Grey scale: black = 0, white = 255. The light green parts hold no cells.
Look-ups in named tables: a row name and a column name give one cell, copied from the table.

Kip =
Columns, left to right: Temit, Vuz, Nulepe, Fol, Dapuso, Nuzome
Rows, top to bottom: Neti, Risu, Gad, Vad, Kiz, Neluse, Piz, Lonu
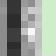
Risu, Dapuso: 204
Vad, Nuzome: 201
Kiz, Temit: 141
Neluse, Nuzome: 192
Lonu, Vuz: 53
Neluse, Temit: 141
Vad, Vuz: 44
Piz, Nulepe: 44
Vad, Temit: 141
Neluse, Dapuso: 213
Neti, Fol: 153
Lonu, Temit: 141
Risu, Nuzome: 201
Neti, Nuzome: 192
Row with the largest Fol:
Kiz

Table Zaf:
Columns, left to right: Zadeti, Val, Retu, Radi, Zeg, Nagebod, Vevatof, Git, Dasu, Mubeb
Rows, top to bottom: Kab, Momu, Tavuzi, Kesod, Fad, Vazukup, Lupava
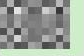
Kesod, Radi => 121
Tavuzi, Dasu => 112
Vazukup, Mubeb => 155
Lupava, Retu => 82
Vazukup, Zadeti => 173
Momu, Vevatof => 205
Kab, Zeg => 146
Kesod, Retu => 167
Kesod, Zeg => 131
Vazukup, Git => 152
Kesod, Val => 113

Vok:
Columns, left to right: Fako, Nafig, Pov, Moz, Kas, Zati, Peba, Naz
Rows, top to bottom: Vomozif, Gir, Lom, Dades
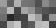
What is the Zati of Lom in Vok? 159
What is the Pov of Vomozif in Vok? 177
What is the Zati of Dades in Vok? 185
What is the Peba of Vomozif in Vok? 138
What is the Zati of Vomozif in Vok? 80
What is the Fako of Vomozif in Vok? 157
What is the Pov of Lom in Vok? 64
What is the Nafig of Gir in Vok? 185
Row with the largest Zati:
Dades

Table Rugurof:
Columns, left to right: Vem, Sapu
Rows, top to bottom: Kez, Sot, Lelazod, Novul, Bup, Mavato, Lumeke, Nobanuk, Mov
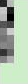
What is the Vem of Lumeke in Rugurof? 135
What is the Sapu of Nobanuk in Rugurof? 101
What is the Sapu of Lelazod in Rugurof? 0
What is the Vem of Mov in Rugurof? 130
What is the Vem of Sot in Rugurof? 199
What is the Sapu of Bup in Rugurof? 203
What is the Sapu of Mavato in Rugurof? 135
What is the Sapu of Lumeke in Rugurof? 129
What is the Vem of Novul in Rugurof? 85
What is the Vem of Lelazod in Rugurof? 184
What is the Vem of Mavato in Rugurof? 117
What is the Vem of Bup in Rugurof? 131
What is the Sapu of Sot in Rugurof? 30
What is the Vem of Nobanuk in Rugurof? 52
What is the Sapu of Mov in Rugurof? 173
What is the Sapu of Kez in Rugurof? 185
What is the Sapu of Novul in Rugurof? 71
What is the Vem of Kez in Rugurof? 40
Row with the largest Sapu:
Bup

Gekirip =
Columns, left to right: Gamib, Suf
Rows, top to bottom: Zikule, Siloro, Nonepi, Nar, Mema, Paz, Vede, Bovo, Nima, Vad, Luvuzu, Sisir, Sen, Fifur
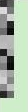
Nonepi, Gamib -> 143
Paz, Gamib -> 180
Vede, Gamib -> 187
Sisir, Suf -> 133
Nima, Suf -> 25
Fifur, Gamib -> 39
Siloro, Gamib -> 216
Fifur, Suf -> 107
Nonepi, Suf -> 211
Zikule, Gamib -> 50
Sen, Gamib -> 139
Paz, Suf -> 185
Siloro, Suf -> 122
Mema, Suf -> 14
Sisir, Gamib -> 207
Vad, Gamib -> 125

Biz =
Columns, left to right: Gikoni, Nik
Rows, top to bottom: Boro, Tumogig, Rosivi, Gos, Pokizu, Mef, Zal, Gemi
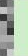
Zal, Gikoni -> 149
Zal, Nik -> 140
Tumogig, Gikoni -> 196
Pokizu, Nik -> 52
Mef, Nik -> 173
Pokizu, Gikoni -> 156

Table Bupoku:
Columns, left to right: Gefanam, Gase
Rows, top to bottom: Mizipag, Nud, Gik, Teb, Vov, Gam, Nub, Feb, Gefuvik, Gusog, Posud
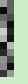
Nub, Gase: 184
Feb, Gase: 131
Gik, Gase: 77
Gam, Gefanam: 179
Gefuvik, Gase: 73
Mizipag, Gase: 96
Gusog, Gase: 17
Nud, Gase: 99
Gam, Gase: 23
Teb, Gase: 16
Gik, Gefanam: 100
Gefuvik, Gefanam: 143
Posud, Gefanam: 54
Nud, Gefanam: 12
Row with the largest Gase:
Nub

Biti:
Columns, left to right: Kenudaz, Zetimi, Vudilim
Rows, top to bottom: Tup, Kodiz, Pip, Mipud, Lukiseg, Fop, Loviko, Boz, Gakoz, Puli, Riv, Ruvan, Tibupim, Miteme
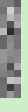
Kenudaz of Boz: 150
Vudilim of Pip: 158
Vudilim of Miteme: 116
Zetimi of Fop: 134
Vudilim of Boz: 134
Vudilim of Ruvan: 185
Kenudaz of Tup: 127
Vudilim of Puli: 168
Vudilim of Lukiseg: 105
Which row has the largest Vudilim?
Ruvan

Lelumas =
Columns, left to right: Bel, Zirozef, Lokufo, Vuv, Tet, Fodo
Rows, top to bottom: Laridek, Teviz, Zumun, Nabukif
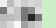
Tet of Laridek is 216
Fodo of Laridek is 208
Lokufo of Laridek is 223
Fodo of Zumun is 120
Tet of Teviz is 141
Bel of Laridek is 239
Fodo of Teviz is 221
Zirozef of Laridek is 187
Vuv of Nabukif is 160
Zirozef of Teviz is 216
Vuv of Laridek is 205
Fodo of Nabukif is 208
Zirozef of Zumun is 187
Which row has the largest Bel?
Laridek

